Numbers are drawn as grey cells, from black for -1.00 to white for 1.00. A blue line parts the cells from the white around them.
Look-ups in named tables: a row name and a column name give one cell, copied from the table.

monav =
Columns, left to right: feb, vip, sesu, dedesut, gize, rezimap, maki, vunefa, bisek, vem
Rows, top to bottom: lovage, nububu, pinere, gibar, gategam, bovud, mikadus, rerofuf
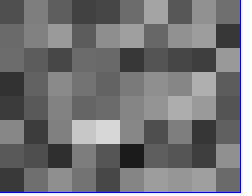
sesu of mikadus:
-0.63
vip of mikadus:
-0.39
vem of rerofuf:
-0.17
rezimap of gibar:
-0.04
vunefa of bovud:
-0.01
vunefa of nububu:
0.14
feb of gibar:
-0.61
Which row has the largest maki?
lovage

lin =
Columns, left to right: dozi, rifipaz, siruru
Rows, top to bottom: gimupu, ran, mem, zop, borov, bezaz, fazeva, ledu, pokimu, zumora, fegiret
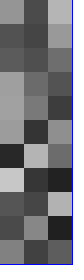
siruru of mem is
-0.14
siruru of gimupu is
0.42
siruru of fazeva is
-0.15
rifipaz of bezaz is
-0.59
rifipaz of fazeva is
0.41
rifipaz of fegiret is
-0.49
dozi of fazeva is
-0.69
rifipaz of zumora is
0.06
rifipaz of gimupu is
-0.41
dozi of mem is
-0.29
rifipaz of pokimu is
-0.45
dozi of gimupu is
0.17
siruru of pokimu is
0.40
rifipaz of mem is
-0.38
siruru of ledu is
-0.73
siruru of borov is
-0.52

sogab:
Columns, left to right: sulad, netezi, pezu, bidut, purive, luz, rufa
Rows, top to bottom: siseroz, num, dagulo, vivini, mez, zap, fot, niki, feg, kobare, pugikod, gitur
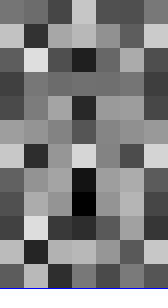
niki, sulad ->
-0.24
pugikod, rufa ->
0.56
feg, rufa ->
-0.45
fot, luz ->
-0.40
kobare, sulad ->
-0.49
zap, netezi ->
0.16
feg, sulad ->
-0.37
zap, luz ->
0.13
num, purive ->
0.14
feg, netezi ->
0.35
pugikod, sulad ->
0.47
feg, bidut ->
-0.99
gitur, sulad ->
-0.28
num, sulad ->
0.52
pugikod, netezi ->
-0.71
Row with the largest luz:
feg

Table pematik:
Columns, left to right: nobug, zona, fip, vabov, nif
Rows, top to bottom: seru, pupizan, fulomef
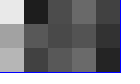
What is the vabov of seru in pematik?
-0.18
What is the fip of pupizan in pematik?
-0.43
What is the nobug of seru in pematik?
0.83
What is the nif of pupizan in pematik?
-0.61
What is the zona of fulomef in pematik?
-0.49
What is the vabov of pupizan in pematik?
-0.35
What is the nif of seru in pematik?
-0.49
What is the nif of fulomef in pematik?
-0.72
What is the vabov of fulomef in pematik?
-0.17
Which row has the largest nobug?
seru

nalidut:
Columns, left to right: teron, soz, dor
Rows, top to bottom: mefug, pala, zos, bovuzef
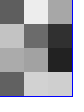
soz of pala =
-0.16
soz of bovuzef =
0.65
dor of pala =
-0.62
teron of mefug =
-0.26
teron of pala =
0.53
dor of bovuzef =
0.62
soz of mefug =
0.86
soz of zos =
0.27
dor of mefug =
0.31
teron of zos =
0.34
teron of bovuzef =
-0.24
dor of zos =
-0.73

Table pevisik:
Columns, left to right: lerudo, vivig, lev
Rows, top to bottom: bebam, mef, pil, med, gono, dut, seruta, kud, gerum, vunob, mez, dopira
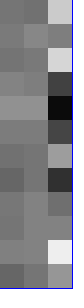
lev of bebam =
0.59
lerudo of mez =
0.00
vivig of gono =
0.14
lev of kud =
-0.62
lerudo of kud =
-0.20
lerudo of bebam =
-0.08
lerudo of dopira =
-0.20

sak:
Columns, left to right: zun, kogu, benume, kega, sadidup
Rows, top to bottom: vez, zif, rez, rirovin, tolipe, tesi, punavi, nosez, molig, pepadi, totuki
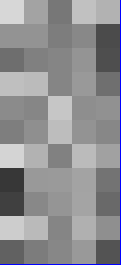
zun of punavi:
0.66
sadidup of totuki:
-0.35
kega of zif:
0.07
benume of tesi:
0.48
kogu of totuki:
-0.03
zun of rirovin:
0.50
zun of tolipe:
0.09
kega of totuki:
0.20
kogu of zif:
0.15
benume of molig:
0.17
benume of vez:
-0.07
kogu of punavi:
0.40
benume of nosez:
0.21
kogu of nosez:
0.20
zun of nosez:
-0.57

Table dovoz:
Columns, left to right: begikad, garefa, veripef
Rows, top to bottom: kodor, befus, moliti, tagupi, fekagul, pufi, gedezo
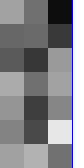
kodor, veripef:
-0.90
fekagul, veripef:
0.05
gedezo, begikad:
0.26
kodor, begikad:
0.28
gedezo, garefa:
0.40
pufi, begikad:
0.03
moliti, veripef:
0.21
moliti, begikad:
-0.30
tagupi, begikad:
0.33
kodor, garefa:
-0.12
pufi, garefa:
-0.43
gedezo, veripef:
-0.11
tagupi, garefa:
-0.12
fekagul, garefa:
-0.51
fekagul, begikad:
0.17
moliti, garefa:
-0.57
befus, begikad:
-0.19
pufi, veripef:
0.81
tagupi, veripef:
0.28
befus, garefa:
-0.17

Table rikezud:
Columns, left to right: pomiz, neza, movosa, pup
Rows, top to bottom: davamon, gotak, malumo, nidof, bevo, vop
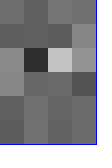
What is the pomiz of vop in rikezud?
-0.28
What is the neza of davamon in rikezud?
-0.24
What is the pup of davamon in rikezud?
-0.13
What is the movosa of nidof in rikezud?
-0.17
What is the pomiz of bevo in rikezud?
-0.25
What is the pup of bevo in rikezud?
-0.16
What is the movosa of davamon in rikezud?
-0.08
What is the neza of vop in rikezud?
-0.11
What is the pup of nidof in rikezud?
-0.35
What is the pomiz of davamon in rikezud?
-0.14
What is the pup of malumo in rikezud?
0.15
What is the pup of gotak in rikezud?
0.05
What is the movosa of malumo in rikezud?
0.53
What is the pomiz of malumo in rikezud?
0.08

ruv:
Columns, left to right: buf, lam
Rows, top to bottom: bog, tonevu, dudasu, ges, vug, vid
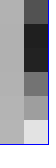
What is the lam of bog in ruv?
-0.36
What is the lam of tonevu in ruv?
-0.76
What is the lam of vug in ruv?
0.24
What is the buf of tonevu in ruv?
0.39
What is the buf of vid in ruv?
0.42
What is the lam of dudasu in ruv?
-0.73
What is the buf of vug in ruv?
0.41
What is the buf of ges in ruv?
0.40
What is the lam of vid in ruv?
0.78
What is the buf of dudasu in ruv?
0.39
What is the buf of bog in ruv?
0.40
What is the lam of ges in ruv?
-0.10

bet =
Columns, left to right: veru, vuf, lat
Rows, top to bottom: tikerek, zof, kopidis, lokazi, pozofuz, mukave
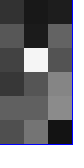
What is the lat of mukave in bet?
-0.85
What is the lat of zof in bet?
-0.22
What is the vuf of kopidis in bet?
0.92
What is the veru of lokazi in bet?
-0.57
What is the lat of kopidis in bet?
-0.35
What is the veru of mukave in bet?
-0.38
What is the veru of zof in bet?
-0.32

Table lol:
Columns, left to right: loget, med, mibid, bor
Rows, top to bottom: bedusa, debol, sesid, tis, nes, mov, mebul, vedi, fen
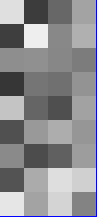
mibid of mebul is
-0.25
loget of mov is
-0.37
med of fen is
0.28
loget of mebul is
0.08
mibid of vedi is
0.74
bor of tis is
0.15
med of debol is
0.87
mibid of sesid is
0.06
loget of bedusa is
0.75
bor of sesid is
-0.03
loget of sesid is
0.11
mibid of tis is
-0.12
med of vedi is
0.34
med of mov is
0.20

